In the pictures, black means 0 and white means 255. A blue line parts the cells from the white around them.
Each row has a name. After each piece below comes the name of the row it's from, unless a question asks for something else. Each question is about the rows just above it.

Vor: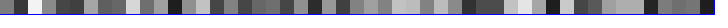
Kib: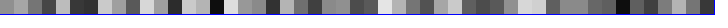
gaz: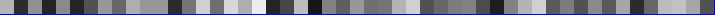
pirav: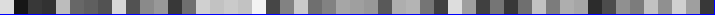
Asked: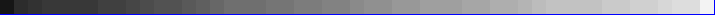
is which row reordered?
pirav
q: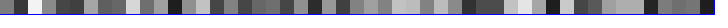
Vor

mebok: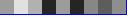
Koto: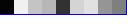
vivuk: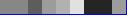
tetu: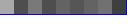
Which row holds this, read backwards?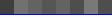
tetu
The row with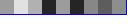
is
mebok
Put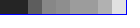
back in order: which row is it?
mebok
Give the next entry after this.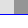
[127]
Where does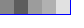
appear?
vivuk
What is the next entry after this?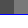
[78]

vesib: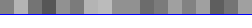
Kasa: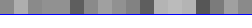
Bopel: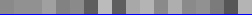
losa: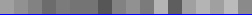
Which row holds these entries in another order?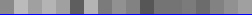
losa
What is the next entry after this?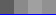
[130]
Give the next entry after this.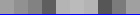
[138]
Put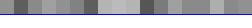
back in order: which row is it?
Kasa
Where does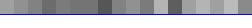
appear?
losa

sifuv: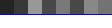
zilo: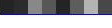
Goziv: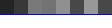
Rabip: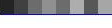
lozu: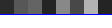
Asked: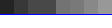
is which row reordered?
sifuv
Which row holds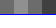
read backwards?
Rabip
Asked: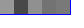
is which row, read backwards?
Goziv
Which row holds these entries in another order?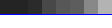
zilo

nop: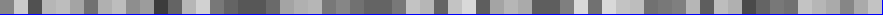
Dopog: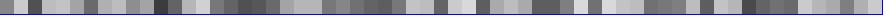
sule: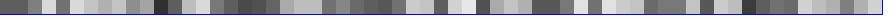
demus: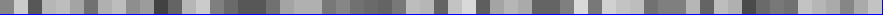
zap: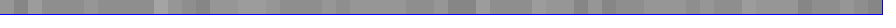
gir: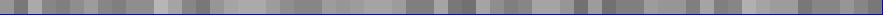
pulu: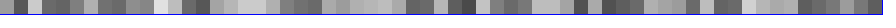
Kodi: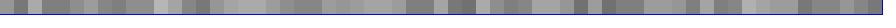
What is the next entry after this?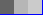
[127]
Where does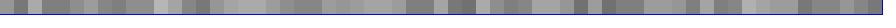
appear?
Kodi
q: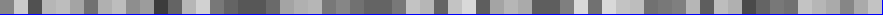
nop

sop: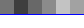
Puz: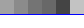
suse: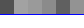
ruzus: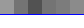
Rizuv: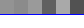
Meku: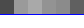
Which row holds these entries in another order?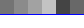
Puz
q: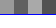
Rizuv
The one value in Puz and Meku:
[139]
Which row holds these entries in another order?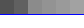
suse
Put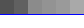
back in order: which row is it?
Rizuv
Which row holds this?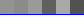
Rizuv
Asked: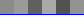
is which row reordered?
Rizuv

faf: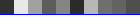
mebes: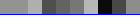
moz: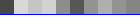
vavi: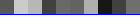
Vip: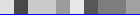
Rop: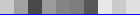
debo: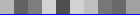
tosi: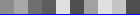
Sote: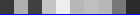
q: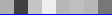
Sote
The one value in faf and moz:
[133]
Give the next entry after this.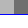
[99]
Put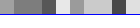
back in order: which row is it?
Vip
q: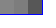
Rop
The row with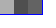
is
mebes

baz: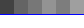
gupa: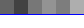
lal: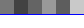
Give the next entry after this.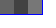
[147]
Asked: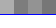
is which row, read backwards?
gupa

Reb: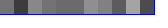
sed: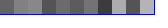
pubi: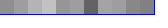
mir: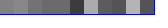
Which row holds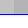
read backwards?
pubi
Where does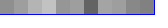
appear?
pubi
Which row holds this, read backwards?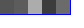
mir
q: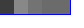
Reb
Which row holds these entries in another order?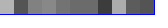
mir
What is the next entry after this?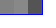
[107]
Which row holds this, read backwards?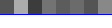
sed

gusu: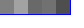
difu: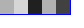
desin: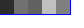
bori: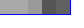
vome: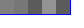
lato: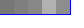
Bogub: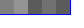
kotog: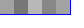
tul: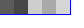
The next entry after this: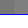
[135]
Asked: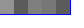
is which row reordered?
vome
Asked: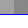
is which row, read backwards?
kotog

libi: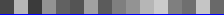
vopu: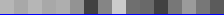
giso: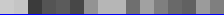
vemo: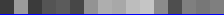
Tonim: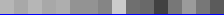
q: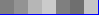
libi
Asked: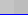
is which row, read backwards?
vemo
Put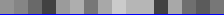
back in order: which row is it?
vopu
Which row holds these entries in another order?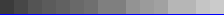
giso
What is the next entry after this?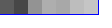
[139]
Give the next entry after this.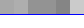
[111]
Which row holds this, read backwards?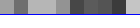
giso

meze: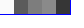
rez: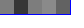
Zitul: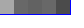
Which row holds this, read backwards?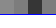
rez
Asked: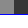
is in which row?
meze
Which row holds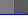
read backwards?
meze
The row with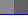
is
rez
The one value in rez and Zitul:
[98]
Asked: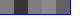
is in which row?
rez
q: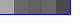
Zitul

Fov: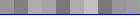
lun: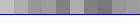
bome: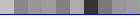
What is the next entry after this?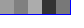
[151]
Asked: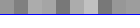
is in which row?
Fov
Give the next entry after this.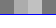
[151]
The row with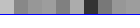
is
bome

